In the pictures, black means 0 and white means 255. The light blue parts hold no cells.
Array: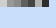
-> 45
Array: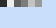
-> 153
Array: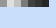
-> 37
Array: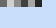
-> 38
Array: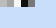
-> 120
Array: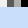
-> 0
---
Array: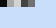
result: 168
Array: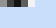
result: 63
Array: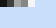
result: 64
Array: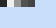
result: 239
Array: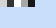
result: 52
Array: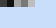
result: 17
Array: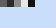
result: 43
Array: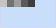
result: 115
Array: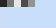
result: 119
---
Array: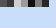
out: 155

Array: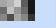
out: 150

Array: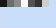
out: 250

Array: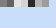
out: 211

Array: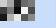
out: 11

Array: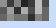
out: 173

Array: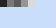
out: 91

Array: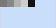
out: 179
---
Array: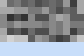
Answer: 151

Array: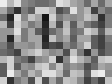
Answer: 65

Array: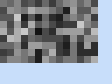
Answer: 118

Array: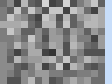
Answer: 109

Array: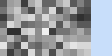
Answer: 184
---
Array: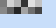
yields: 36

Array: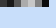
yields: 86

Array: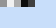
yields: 172

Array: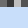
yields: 190

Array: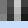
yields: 169

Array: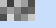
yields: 119

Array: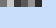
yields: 59

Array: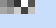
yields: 206

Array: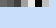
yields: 65
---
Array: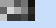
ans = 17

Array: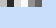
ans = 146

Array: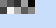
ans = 7

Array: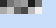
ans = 28

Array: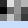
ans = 2

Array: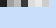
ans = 220

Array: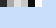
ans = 14
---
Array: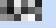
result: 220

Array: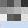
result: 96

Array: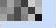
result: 128

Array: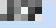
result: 145

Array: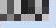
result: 171

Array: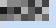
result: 95

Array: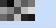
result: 188

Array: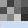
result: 132

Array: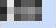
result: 104

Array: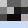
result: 11
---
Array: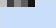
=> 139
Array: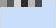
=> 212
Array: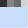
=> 107
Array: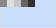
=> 197
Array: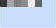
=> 126
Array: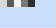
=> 245
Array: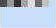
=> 49
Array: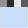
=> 230
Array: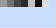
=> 69
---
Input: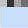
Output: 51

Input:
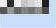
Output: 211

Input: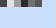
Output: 43

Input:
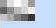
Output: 254

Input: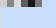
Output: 92

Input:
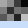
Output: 138

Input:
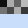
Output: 172

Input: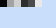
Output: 45
